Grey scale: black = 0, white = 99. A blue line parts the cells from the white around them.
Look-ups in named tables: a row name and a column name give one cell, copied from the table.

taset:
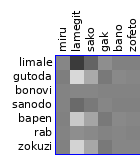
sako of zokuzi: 65
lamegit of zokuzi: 82
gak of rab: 51
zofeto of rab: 51
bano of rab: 52
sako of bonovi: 52

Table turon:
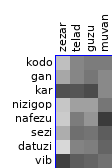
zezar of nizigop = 77
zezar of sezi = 67
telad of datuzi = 51
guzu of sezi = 45
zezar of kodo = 74
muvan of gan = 53
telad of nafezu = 48
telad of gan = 52
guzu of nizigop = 62
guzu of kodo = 48
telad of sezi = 43
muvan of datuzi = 39
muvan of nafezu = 23
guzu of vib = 39
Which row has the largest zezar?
datuzi

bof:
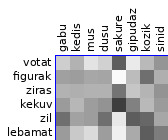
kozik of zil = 40
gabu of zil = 43
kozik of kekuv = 72
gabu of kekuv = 60
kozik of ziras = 70
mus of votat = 88

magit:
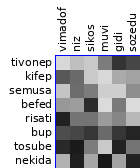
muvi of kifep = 84
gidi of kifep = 66
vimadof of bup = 30
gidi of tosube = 13
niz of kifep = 41
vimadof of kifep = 34
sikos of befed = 17
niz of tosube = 10
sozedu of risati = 71
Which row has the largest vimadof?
tivonep

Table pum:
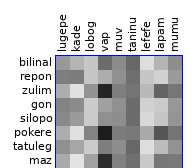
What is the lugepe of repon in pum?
49
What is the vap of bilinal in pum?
42
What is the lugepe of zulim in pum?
67
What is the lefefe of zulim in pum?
72
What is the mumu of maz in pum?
47
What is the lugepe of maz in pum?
66
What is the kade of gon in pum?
54
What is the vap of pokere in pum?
11
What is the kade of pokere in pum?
87
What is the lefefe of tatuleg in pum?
86
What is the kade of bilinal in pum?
70
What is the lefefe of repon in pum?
77
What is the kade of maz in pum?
88
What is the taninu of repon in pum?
43
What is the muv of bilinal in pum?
54
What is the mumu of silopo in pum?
58
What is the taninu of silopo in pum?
42
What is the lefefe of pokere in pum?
66

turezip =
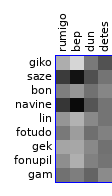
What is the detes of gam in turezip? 54
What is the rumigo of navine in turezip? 21
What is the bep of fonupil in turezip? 68
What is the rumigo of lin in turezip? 58
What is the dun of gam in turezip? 39
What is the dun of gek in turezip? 53

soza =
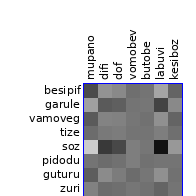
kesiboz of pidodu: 45
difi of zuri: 42
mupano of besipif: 29
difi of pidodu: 42
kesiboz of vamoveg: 39
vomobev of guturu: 42
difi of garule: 35

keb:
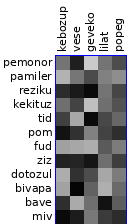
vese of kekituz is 26
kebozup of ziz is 13
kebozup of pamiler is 69
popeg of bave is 36
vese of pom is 19
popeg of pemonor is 30
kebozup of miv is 4
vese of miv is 11
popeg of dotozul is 48
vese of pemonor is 12
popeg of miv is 17
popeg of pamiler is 55
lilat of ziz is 43
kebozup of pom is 7
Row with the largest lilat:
bivapa

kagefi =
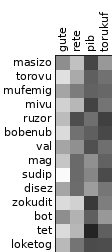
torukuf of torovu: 44
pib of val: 31
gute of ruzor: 73
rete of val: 56
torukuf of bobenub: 28
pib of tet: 14
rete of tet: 71
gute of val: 64
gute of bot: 55
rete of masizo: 75
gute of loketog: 72
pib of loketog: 29
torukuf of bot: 59
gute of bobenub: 85
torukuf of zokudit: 49
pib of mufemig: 38
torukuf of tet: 37
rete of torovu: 66
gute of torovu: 87
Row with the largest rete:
zokudit

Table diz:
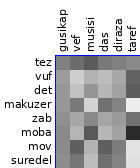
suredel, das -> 43
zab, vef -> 65
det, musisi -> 58
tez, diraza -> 50
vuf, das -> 73
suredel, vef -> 46
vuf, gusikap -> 61
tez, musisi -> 35
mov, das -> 37
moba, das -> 71
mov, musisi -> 69
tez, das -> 47
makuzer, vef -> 47

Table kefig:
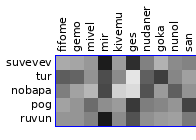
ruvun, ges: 32
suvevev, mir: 11
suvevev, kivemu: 61
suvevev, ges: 18
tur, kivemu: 54
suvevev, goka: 69
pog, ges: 22
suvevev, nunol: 54
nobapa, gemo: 63
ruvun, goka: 60
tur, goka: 24
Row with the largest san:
tur

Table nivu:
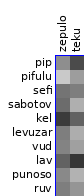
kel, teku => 38
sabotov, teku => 68
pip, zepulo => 55
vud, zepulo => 51
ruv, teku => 58
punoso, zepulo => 53
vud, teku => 62
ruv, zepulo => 49
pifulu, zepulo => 78
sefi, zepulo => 45
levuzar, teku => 67
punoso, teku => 69
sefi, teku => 49
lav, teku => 21
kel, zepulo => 23
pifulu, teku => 61
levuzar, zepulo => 49

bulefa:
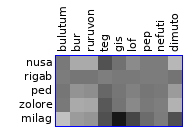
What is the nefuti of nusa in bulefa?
48
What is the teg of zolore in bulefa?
34
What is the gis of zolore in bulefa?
45
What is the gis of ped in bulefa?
46
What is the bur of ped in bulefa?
57
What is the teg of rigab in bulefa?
49
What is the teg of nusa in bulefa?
32
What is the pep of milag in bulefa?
42
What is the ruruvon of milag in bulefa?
58

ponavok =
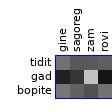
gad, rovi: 8
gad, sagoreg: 21
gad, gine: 13
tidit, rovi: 37
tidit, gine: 44
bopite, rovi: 44
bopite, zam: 31
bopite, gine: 46
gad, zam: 75
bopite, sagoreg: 38
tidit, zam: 35
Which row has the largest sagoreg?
bopite

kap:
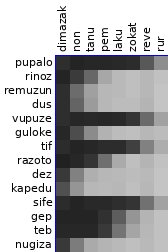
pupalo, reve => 34
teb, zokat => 64
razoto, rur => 75
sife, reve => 44
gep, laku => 36
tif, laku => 17
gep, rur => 75
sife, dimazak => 17
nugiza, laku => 72
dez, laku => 72
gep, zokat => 58
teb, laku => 45
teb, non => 15
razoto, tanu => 20

